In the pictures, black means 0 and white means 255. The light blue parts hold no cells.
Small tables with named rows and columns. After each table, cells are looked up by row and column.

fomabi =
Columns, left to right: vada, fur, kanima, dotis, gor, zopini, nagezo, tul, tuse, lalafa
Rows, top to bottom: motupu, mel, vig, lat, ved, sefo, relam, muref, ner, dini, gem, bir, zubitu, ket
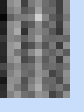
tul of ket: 68
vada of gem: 52
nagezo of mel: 106
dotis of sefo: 98
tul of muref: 99
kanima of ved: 170
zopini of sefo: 161
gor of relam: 83
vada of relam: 43
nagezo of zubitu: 113
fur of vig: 97
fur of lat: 140
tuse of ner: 60
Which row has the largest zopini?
vig

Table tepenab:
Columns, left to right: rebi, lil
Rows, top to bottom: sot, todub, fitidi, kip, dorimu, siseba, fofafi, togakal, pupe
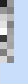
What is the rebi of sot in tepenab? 32
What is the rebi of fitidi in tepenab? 210
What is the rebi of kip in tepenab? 226
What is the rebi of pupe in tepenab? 216
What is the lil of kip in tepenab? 129
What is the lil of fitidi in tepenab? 187
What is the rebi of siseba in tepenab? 58
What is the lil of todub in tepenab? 131
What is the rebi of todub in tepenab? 150
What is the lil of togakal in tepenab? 206

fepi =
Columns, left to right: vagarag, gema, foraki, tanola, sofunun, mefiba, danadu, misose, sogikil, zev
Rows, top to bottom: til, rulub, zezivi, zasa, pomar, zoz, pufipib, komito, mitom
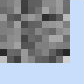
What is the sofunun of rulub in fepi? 91
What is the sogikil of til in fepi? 155
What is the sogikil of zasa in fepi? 158
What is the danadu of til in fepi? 137
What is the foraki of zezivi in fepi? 83
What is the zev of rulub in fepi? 108
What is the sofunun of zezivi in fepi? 153

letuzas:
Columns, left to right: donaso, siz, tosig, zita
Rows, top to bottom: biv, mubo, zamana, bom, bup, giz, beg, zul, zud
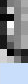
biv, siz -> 125
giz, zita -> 171
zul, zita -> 28
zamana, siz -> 8
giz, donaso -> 23
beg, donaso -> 24
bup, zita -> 154
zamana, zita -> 179

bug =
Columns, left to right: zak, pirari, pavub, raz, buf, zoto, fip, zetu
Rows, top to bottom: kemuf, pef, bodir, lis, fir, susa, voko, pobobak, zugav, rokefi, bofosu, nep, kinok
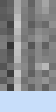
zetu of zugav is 129
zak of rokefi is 84
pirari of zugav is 87
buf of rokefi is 108
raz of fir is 124
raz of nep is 114
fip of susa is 139
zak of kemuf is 86

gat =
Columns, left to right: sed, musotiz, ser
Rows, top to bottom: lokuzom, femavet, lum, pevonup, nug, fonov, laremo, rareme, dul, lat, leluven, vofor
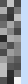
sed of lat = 188
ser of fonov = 161
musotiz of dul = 117
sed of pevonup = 108
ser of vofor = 245
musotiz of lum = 54
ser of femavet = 119
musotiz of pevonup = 167

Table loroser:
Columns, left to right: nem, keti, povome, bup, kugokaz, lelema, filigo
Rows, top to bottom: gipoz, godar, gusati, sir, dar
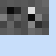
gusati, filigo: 83
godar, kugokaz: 220
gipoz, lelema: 94
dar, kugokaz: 105
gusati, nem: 126
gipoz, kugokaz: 82
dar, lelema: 96
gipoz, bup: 88
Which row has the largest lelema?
gusati

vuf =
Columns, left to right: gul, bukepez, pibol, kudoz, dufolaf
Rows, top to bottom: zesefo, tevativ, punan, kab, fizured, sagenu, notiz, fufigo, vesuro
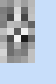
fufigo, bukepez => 110
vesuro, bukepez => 141
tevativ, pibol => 214
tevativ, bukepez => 106
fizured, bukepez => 219
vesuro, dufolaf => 192
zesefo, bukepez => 143
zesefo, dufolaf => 183
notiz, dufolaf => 160
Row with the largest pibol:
sagenu

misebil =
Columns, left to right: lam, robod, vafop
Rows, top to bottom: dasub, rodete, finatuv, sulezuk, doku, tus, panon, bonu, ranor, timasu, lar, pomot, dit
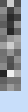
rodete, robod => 64
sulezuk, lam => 93
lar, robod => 241
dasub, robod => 205
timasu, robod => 78
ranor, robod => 85
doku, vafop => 93
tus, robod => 152
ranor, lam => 117

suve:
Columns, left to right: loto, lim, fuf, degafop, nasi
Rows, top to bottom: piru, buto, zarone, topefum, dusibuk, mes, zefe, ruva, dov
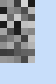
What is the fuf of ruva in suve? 88
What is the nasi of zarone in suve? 80
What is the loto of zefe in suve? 144
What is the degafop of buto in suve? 78
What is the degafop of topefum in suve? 192
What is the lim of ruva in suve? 63
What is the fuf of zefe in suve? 90
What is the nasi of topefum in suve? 198
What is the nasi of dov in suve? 184
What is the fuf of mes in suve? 152
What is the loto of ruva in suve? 59
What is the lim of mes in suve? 124
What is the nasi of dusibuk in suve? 133
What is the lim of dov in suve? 146
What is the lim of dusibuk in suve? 78
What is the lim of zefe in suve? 171
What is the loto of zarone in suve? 205
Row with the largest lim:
topefum

